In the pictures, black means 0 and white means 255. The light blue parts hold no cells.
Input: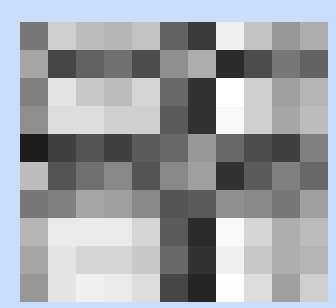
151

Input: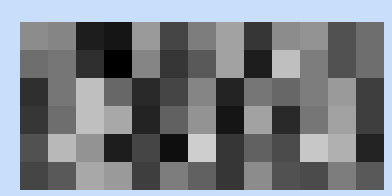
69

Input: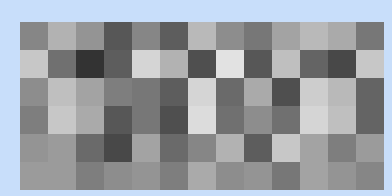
155

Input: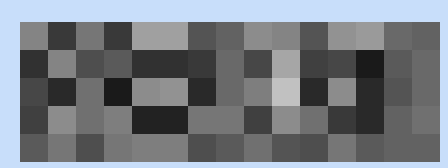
90

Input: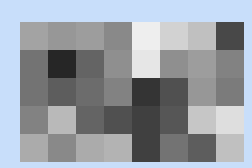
171
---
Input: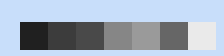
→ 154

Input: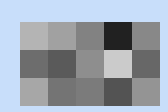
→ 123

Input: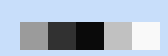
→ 10

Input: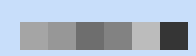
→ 130

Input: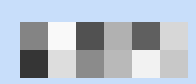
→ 185

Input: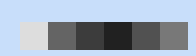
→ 33

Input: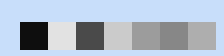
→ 156

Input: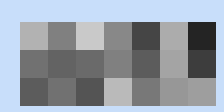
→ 120

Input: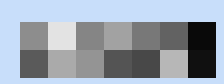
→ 72
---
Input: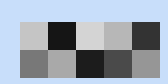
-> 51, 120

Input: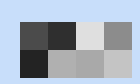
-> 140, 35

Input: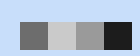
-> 28, 109

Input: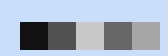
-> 166, 17

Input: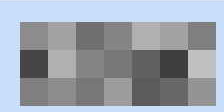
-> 127, 127

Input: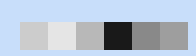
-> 158, 204

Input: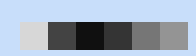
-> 148, 215
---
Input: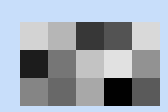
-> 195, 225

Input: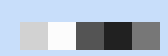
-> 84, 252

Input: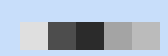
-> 43, 223

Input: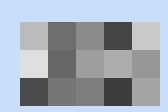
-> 158, 223

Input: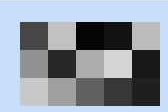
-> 173, 213

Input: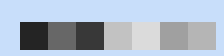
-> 194, 219

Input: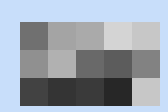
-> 105, 212

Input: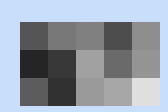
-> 161, 223
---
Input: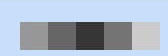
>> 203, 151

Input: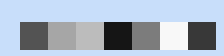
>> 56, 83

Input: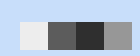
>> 151, 237

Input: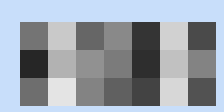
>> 74, 110

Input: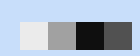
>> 81, 235

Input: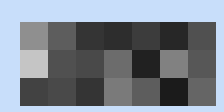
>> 80, 66

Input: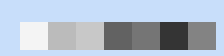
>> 131, 244

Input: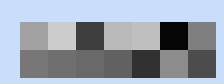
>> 127, 119

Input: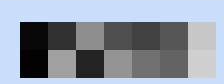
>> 199, 2

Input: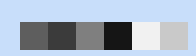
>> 201, 94
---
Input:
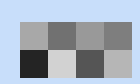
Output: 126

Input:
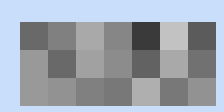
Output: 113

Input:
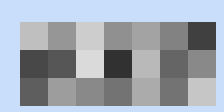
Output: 137

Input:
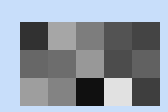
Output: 97

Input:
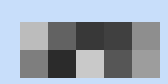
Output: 142

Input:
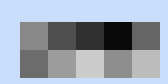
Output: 101

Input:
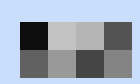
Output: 83

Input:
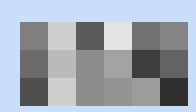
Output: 99

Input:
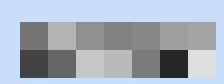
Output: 164

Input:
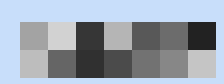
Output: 34
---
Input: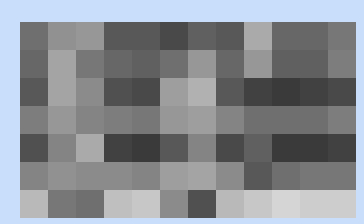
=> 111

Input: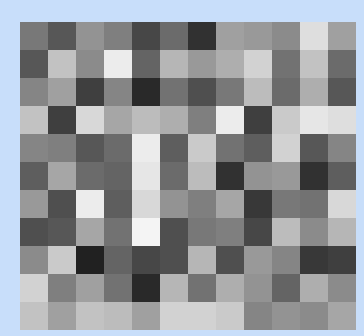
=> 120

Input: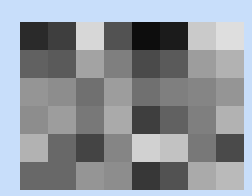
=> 42

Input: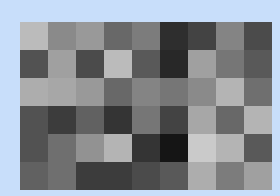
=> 187

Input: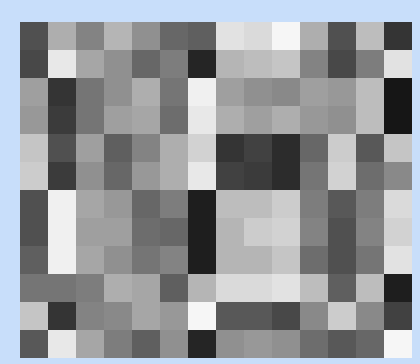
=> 80

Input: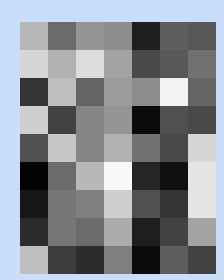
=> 184
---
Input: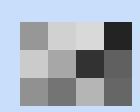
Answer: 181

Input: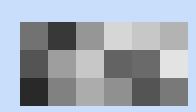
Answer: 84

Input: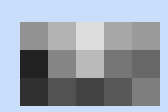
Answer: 88

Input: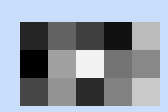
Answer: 130

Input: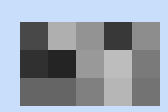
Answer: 182

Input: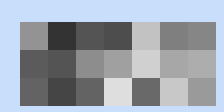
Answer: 200

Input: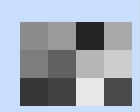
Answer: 231

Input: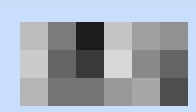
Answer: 167

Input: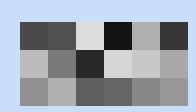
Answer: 136
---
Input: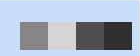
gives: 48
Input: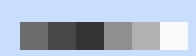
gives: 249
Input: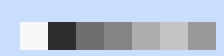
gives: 153
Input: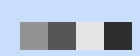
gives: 46
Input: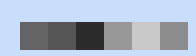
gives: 140
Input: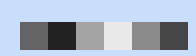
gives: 71
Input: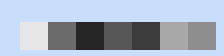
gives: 142
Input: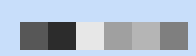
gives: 127
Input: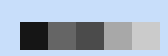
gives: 203
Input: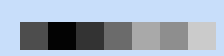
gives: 203
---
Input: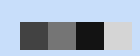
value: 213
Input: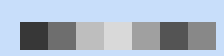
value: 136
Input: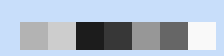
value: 249
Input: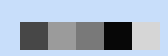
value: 214
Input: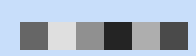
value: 74
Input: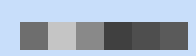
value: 90
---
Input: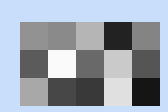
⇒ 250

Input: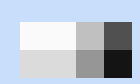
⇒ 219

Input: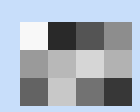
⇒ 184

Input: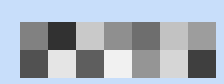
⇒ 229

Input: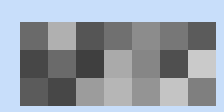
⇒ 106

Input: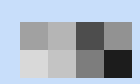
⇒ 196

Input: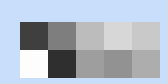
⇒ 47
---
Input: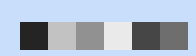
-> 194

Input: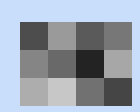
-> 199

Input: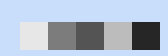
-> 124

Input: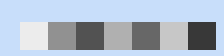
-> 145

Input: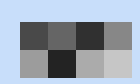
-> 35

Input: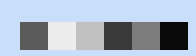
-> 236
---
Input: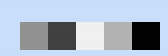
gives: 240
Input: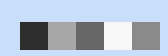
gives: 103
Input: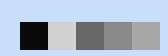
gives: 104
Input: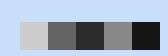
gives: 44
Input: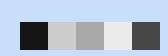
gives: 169
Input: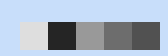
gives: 153
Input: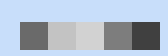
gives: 210
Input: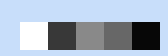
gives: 137
